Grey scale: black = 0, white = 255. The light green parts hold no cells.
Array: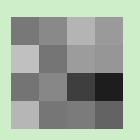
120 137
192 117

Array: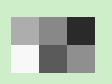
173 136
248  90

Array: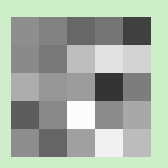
142 129
138 120

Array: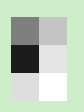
127 196
 28 228

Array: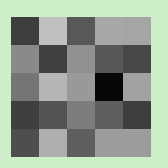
 62 192
138  64

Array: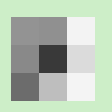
147 144
137  57
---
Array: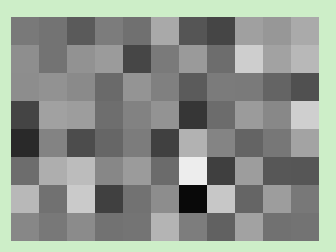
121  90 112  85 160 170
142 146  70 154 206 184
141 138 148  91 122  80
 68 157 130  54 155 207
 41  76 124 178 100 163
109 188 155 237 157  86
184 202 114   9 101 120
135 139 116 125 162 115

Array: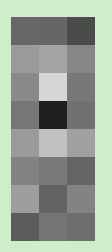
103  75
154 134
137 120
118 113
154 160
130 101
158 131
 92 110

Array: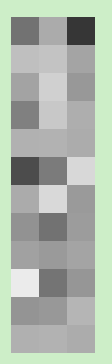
114  54
191 164
163 152
128 174
177 172
 76 216
171 154
146 156
161 164
235 150
148 181
176 172

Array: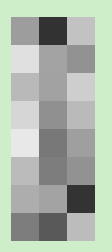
157 194
224 146
185 206
214 186
232 159
187 146
173  51
125 188

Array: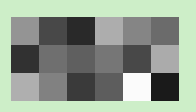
148  41 133
 49  95  72
175  58 251

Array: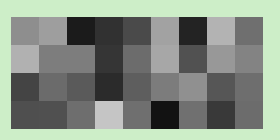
142  27  74  35 111
177 125 108  81 131
 68  90  94 144 110
 79 110 111 112 108
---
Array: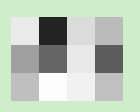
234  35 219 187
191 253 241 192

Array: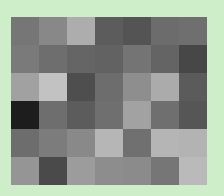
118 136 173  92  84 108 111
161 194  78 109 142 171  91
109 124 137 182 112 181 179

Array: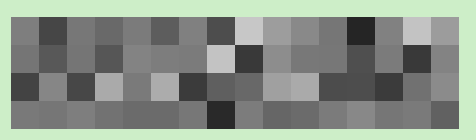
126  70 119 105 123  93 128  77 199 157 137 118  37 129 195 156
 67 134  71 170 122 172  59  95 104 160 170  76  77  59 113 139

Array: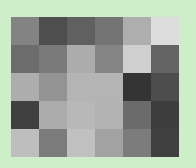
131  78  96 116 174 221
173 147 180 180  52  77
190 123 192 162 124  63

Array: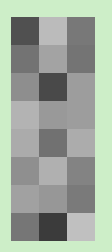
 80 187 120
142  73 157
171 113 172
161 151 122

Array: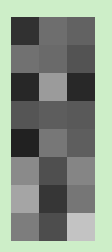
 49 110  98
 39 155  40
 33 119  94
165  54 118

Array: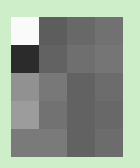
250  93 104 113
145 120  98 108
122 122  98 108

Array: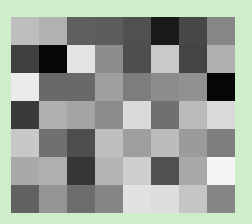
190 177  95  92  80  25  71 134
235 105 105 159 125 140 145   6
200 112  78 190 158 188 155 126
 97 149 109 133 226 221 197 133
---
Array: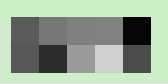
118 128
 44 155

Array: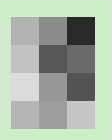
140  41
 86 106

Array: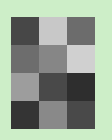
200 108
134 208

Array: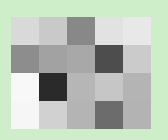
201 136
162 168

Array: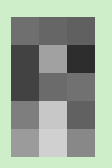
102  96
161  45

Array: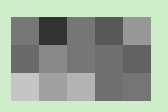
 51 118
137 118

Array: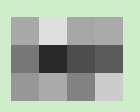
223 166
 41  77
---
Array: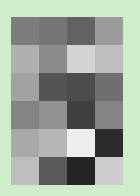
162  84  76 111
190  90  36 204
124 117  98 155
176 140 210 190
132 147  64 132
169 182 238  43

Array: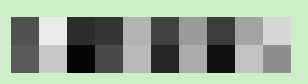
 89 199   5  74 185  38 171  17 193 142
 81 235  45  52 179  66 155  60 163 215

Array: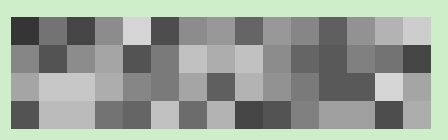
134  83 140 165  83 122 193 173 193 140 101  89 128 115  69
 53 115  69 140 213  77 140 152 101 152 134  95 146 179 205
 83 187 187 115 101 193 108 179  69  83 128 159 159  77 173
165 199 199 173 134 122 165  95 179 146 122  89  89 213 165

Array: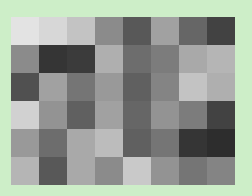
139  53  59 175 109 124 169 181
181  88 169 139 201 147 117 132
153 109 169 188  96 117  53  45
209 147  96 161 102 147 124  66
 80 161 117 153  96 132 195 175
227 215 195 139  88 161 102  66

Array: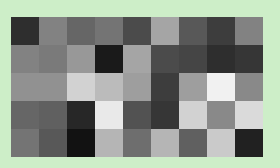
116  88  18 181 110 181  96 202  33
102  96  39 233  82  54 210 137 218
130 122 152  26 165  75  69  46  54
 46 130 102 116  75 165  88  61 130
145 145 210 187 158  61 158 241 137

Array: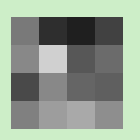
121  46  31  65
 73 136 101  95
128 157 169 142
136 208  87 107

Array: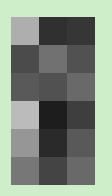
187  29  62
150  42  89
174  48  54
119  68 105
 89  81 105
 75 113  81
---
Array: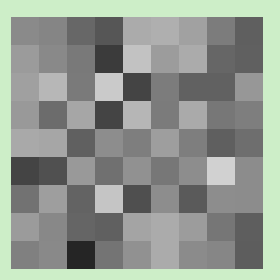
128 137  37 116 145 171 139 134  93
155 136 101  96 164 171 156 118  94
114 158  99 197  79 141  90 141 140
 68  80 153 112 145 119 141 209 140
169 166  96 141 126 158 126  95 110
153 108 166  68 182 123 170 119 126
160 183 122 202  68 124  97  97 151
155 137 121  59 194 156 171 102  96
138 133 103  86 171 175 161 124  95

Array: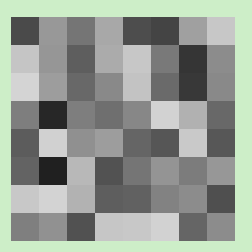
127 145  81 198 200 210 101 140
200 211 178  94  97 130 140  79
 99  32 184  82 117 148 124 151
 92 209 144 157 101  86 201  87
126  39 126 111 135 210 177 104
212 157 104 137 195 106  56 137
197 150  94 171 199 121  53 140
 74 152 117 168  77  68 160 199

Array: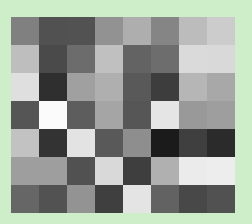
102  82 147  63 228  98  72  81
158 158  81 217  62 176 235 237
194  51 227  89 142  27  63  43
 85 251  93 165  86 229 153 158
223  47 160 175  89  61 182 168
190  74 108 192  99 109 218 217
128  81  82 146 174 133 188 204

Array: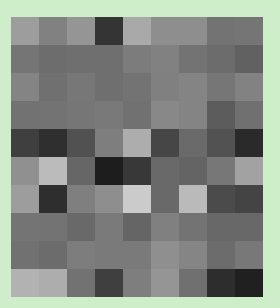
178 173 114  63 126 149 112  45  32
113 108 125 122 122 143 133 108 120
116 115 105 122 101 128 115 104 104
157  46 127 142 203 105 186  75  68
144 187 102  29  56 105 100 119 162
 63  47  81 126 173  70 106  82  42
114 115 118 121 113 136 132  92 112
132 112 119 111 115 128 132 118 130
117 109 111 111 124 129 115 108  97
157 129 149  52 169 142 142 115 117

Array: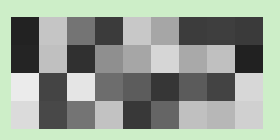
219  72 116 194  56 101 192 183 208
235  68 229 109  92  54  91  67 215
 36 192  48 143 166 214 169 192  33
 34 197 116  59 200 166  60  62  58

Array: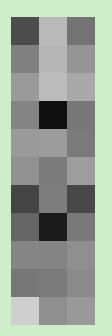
207 143 153
119 122 138
133 132 143
101  27 121
 68 125  72
145 123 157
155 156 122
132  16 119
154 188 169
128 182 149
 76 185 115
